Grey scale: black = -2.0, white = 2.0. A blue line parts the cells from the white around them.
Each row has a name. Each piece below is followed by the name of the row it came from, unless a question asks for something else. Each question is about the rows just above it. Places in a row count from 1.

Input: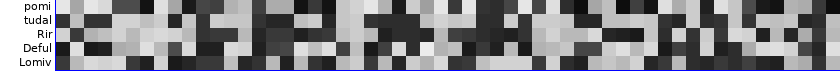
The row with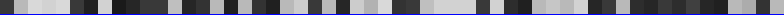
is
Lomiv
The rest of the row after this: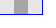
[ 1.4 -0.8 -0.8 -1.7  1.5  0.6 -1.6 -0.9 -1.0  0.8  1.0 -1.0  0.7  0.7
 -1.7 -1.1 -1.7  1.1  1.3  1.6  0.8 -1.6  1.2  0.5  1.6 -1.1  1.6 -1.2
 -1.3 -0.9  1.6 -0.9  1.5 -1.3 -1.8  0.6  1.0 -1.8 -1.0 -1.7  1.5  0.7
  1.2 -1.5  1.5  1.1 -0.8 -1.6 -1.7  0.8  0.7 -1.1 -1.8]
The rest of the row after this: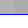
[-1.1 -1.8]
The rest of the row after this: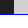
[-1.6 -1.4 -1.1 -1.1  1.0 -1.4 -1.2  0.9 -1.5  0.9 -1.2 -1.5  0.9  1.2
 -1.1  0.9 -1.4  1.2  0.8  1.4 -1.2 -1.1  1.0  1.3  1.3  1.3 -1.1  1.3
 -1.3 -1.5  0.9  1.1  0.9  1.3 -1.4 -1.1  0.9 -1.3 -1.4 -1.1 -1.3 -1.0
 -1.4 -1.5  0.9  0.7 -1.2  0.9]
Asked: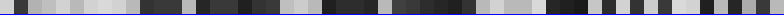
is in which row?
Rir
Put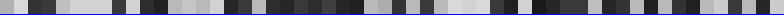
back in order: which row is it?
Lomiv

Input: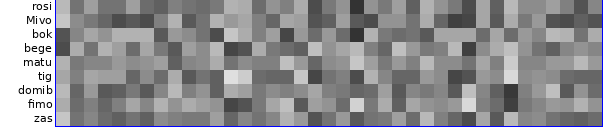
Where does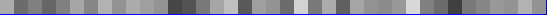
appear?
fimo
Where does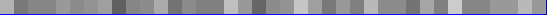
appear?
matu

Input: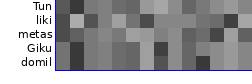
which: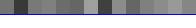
Giku
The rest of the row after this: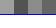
[-1.1  0.2  0.4  0.1]
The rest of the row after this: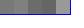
[ 0.6  0.2 -0.4 -0.1  0.2  0.4  0.1]
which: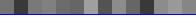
domil

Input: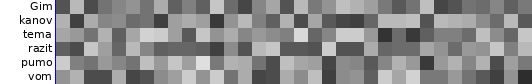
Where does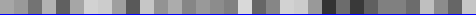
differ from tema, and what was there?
21, [1.2]
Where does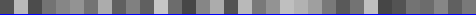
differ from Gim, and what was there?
16, [0.6]
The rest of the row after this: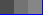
[ 0.3 -0.2  0.7 -0.5  0.0 -0.5  1.1 -0.3 -0.9  0.1  0.6 -0.7  0.9 -0.1
  0.3  1.0  0.8  0.5 -0.1 -0.6 -0.2  1.0 -0.9 -0.7 -0.2 -0.3  0.1 -0.5
 -0.1]
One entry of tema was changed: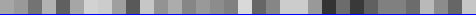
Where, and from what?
31, [1.0]
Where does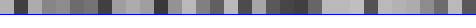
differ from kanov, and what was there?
17, [0.8]
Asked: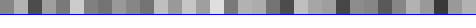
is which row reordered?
pumo

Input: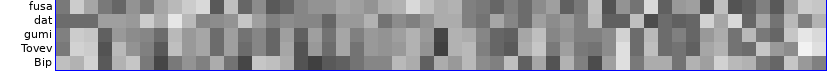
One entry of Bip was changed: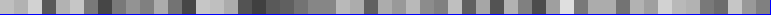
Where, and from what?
52, [-0.4]
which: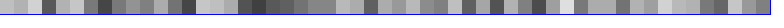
Bip
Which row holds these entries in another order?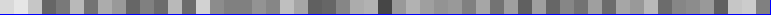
gumi
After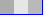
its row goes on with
[ 0.1  0.2  0.3  1.1  0.5  0.0  0.2  0.1  0.1 -0.4  0.4  0.4  0.8 -0.2
  0.2  0.0  0.3  0.7  0.7  0.0 -0.2  0.6  0.1 -0.3  0.5  0.2  0.4  0.0
  0.9 -0.5 -0.5  1.0 -0.8 -0.3 -0.5 -0.4  1.3  0.6  1.4 -0.4  0.6 -0.2
  0.9  0.0  0.8]
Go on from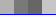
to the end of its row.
[0.4 0.0]

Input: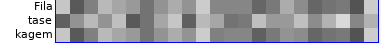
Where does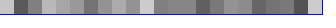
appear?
kagem
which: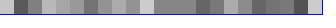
Fila

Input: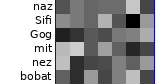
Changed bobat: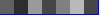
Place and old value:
6, [1.0]
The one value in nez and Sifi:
[0.4]
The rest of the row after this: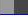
[ 0.0  1.0 -0.9]
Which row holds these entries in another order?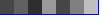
bobat
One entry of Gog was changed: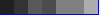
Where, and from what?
5, [-0.1]

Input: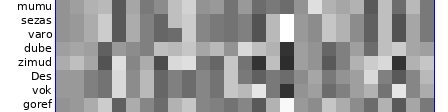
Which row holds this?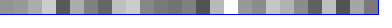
sezas
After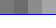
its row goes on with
[-0.1  0.3  0.5  1.4  0.0 -0.6  0.1  0.9]
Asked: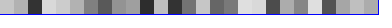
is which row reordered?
zimud
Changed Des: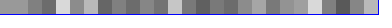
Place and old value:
4, [-0.2]
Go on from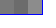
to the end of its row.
[ 0.6 -0.1  0.3  0.5  1.4  0.0 -0.6  0.1  0.9]
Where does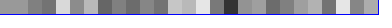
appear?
vok

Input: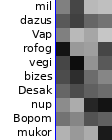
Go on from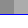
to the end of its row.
[-1.4 -1.7]
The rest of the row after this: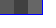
[-0.2]
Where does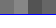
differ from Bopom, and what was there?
4, [-0.5]

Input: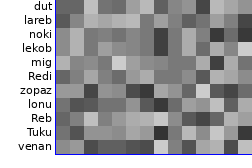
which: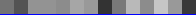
Tuku
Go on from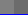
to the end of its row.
[ 0.4  0.7 -0.1 -0.1  0.2 -0.6  0.8  0.6  0.2]
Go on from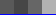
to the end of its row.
[0.5]
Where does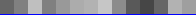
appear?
Reb
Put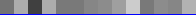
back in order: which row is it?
mig
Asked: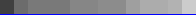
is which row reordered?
lekob

